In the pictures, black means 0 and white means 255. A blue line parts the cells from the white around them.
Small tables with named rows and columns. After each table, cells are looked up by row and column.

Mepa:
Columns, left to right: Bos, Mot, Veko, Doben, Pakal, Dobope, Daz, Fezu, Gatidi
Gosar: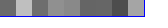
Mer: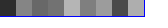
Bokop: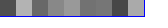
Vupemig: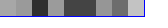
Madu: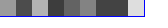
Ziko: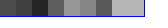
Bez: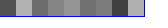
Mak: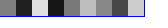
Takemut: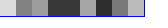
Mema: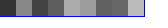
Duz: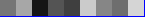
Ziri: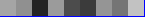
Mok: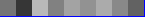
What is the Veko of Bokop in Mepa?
104
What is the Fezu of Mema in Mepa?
102
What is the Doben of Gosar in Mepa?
144
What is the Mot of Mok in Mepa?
54
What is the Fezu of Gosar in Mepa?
77
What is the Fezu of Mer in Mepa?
74
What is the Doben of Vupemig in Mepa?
155
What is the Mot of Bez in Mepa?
177
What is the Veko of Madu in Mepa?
179
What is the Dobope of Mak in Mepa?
189
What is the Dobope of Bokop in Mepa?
114
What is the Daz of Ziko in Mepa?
89
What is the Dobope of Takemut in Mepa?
166
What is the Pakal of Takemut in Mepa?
56
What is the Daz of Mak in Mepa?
135
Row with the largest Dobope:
Duz

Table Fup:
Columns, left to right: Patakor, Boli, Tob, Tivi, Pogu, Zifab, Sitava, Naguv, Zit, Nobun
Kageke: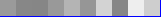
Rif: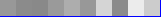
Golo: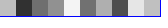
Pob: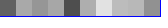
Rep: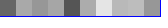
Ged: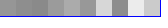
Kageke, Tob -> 134
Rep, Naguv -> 185
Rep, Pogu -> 85
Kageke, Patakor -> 154
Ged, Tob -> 138
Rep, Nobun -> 151
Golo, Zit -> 230
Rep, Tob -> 151
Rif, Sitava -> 213
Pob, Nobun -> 145
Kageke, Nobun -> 206
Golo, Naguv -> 78
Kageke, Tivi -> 153
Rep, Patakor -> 102
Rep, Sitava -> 229
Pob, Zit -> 184
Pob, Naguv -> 188
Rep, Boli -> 169
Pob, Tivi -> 167
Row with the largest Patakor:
Golo

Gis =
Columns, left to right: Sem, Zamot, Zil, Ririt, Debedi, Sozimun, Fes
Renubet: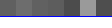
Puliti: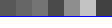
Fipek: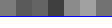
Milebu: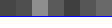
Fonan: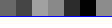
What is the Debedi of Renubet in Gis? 76
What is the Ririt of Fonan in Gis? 136
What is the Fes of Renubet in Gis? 78
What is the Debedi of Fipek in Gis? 139
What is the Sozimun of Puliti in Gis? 195
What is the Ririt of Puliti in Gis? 74
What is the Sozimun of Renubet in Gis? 154
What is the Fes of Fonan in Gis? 141
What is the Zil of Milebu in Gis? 142
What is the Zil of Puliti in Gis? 115
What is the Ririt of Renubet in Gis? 93
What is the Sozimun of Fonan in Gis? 2
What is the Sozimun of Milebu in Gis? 86
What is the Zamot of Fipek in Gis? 90
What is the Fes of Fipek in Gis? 114
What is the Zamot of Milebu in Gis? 79
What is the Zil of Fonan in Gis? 161
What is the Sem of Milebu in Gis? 70
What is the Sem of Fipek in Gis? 122
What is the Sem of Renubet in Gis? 96

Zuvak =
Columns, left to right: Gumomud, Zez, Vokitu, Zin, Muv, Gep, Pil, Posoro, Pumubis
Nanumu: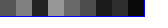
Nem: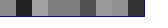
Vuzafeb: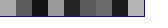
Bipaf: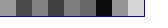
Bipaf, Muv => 125
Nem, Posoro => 144
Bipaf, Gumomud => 155
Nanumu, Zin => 150
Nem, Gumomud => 139
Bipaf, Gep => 103
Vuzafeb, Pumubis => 179
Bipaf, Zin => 66
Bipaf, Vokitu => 131
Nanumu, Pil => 27
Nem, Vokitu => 161
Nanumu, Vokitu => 36

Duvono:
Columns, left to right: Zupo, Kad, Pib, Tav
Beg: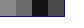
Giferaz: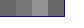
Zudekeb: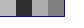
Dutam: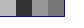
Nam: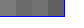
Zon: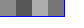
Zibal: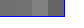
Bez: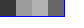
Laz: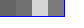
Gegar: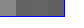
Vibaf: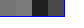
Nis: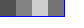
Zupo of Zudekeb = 186
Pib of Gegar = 100
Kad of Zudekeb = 48
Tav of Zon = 118
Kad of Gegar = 99
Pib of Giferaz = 147
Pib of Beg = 21
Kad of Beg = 107
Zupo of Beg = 137
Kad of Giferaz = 118
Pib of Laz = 214
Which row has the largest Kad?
Bez

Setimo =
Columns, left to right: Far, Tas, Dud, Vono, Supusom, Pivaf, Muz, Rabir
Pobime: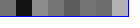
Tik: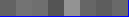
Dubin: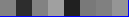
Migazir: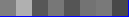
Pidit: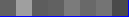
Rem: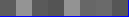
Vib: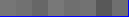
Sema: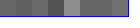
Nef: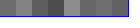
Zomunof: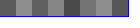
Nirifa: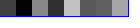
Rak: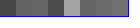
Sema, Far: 103
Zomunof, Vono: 134
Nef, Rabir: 98
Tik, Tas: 115
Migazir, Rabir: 72
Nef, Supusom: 140

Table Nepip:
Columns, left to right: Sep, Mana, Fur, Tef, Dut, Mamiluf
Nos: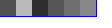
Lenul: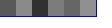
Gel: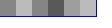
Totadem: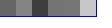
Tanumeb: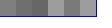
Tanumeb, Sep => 127
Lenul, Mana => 138
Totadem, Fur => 62
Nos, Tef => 86
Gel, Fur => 133
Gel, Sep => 134
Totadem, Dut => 118
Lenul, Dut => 102
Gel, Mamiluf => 187
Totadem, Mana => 132
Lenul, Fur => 49
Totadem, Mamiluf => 199
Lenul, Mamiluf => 144
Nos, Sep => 81
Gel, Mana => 187

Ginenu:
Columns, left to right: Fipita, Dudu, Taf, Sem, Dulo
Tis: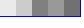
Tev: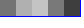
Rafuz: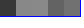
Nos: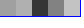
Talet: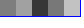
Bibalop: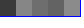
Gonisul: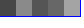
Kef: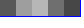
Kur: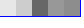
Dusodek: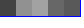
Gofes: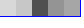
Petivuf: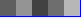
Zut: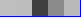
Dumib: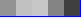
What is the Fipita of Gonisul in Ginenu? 71
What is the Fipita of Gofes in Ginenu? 216
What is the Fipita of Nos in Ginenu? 160
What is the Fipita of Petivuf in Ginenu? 95
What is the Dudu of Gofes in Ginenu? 199
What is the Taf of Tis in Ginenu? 128
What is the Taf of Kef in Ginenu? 183
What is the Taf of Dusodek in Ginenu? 162
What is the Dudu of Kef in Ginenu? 158
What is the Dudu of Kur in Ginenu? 205
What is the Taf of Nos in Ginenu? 54
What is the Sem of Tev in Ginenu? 121
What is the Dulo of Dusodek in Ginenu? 89
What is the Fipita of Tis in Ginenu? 234
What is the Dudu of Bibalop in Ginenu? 134
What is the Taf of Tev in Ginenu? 196
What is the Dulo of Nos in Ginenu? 195

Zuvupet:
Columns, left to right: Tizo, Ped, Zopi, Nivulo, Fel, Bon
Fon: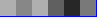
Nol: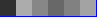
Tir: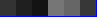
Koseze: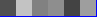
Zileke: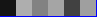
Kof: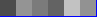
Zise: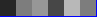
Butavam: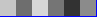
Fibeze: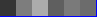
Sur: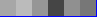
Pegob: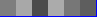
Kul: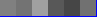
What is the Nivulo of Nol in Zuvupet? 104
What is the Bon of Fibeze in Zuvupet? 108
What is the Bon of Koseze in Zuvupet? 158
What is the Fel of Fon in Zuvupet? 39
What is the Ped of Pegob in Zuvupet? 168
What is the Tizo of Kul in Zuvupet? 128
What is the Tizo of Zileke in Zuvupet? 20
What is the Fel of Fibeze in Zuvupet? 122
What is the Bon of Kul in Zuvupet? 113
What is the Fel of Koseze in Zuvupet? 67
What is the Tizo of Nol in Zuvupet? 48
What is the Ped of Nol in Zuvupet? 172
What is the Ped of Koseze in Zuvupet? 195
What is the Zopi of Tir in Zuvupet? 19
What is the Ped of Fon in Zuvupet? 135
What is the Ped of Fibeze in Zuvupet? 125
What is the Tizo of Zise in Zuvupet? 38
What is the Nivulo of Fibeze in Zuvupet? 95
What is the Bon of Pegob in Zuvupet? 94

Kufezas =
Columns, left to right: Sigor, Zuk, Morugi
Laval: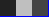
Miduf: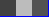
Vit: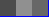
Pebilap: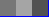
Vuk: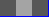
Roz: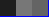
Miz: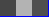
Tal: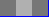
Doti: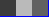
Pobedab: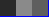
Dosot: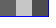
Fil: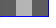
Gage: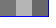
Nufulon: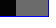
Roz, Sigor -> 30
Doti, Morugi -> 97
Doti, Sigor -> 59
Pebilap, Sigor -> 119
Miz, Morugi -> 79
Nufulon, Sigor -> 4
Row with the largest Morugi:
Tal

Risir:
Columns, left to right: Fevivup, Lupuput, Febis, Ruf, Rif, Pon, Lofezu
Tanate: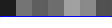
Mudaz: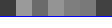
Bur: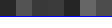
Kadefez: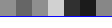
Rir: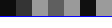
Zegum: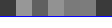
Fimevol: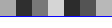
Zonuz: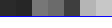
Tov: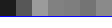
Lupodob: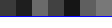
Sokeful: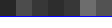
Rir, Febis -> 154
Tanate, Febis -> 94
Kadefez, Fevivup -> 143
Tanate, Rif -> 161
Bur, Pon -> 102
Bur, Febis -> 57
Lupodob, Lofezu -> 120
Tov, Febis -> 155
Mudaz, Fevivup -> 60
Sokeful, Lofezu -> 82
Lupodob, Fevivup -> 58
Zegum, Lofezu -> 58
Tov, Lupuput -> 87
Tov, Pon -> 116
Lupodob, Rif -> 21
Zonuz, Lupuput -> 38
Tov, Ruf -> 129
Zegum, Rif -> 122
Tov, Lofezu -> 138
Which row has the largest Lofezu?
Zonuz

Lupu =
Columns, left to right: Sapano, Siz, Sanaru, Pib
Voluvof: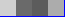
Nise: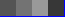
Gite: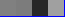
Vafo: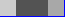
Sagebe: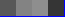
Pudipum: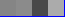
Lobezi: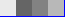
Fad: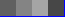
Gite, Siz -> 124
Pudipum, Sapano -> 133
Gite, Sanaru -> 39
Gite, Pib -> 160
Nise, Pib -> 55
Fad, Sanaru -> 165
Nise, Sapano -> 84
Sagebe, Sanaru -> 142

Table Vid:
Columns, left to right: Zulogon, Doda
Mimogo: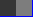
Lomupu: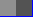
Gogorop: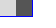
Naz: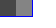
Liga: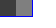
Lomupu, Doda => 83
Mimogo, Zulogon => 54
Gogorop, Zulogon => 218
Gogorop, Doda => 85
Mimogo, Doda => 125
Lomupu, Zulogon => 144
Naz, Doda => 132
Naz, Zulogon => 71
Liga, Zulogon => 61
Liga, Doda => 127

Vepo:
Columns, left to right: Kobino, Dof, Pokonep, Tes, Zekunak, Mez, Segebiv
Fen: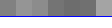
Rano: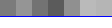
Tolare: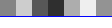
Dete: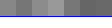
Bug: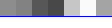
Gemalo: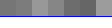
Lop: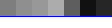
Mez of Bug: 250
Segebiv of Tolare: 147
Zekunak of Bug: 198
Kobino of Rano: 123
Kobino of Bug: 141
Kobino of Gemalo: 118
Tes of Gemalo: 134
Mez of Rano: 186
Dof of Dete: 118
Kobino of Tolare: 133

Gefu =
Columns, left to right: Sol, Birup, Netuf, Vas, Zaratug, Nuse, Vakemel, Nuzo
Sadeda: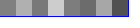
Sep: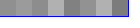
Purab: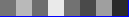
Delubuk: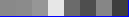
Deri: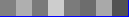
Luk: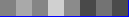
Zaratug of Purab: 114
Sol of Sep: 144
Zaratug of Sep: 129
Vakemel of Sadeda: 167
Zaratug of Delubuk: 107
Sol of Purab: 117
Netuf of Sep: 141
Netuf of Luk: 133
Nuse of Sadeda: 108
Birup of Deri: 175
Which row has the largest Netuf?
Delubuk

